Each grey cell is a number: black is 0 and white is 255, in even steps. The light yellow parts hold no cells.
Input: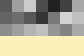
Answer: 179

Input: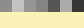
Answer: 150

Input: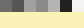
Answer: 161

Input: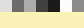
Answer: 172

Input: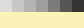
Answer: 179

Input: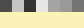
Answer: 51

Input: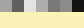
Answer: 227

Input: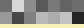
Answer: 129

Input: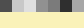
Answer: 223
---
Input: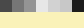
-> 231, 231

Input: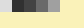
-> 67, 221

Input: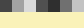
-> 80, 218

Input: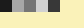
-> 117, 209

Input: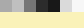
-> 44, 247

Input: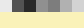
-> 144, 234

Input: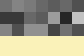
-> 92, 193

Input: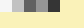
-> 97, 246

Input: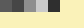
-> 142, 202

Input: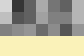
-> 161, 214
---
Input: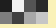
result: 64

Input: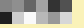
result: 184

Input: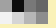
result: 213

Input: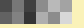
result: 174

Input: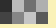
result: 134

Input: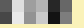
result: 202

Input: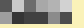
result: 65
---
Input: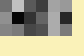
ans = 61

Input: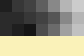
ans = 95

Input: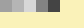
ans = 131

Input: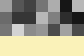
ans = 117

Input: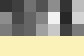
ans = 82

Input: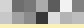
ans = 171

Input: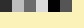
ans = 219
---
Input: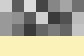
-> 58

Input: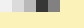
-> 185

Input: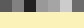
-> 34

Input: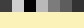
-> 4

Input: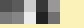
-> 235

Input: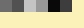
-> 196

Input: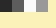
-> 250

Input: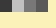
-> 120
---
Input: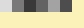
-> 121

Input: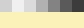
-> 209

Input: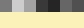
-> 121

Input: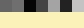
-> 111

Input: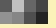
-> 134

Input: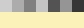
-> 172

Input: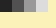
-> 81

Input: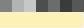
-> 129

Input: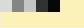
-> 133

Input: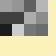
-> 172
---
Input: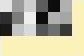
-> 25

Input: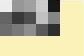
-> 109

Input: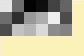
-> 76

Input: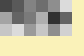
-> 198

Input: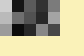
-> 155

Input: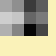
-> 176
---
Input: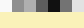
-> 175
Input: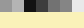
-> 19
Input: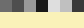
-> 153
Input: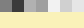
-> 177
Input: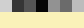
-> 85
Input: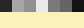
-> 144
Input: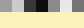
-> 56
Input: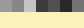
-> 197
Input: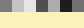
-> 229
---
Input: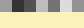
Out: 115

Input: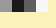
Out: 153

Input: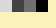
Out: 111

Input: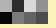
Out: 76

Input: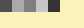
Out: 127

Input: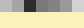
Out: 131

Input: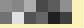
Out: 73

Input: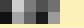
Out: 60
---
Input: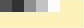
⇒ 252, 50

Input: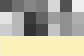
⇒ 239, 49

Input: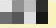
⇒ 229, 23

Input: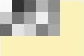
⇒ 249, 50

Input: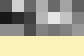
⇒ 230, 23

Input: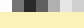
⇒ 253, 42

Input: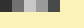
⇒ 199, 49

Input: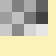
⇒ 230, 65

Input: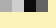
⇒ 206, 12
